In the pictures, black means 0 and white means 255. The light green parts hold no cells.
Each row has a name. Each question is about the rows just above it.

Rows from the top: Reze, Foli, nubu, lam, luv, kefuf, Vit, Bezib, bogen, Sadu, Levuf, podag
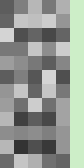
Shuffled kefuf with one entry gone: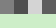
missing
[86]
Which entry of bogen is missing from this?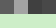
[183]
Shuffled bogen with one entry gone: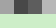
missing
[64]
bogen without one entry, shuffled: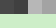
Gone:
[93]
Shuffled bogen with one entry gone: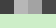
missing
[93]
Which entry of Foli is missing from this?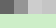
[191]
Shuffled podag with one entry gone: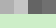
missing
[106]

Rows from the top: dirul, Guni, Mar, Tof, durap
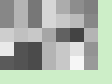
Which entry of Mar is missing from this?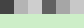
[192]
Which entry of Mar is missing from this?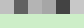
[206]
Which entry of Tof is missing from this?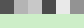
[226]

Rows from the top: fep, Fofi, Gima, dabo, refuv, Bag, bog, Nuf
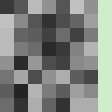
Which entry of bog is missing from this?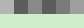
[36]
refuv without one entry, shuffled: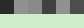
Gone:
[151]

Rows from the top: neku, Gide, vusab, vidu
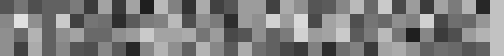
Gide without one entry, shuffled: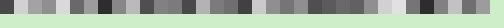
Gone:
[150]
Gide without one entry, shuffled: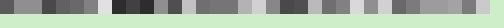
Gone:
[150]
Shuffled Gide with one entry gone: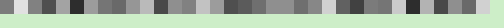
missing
[217]

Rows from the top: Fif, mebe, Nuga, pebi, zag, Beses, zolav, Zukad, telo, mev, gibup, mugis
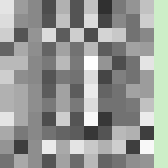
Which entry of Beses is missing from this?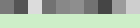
[128]
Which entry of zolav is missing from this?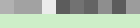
[169]
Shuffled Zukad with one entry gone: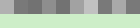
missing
[220]
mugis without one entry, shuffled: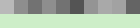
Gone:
[107]
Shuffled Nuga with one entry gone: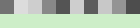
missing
[212]

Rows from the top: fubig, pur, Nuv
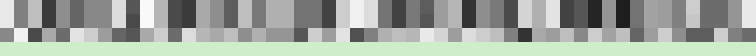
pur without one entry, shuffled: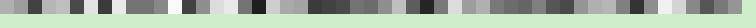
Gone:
[198]
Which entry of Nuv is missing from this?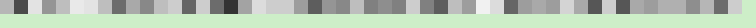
[80]

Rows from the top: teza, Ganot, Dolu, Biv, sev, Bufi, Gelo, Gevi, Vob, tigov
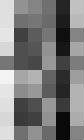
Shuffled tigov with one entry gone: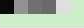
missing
[132]
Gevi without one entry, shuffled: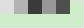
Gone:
[64]
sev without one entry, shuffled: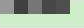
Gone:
[124]
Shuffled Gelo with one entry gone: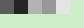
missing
[140]
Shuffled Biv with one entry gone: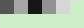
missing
[78]
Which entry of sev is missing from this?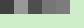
[71]

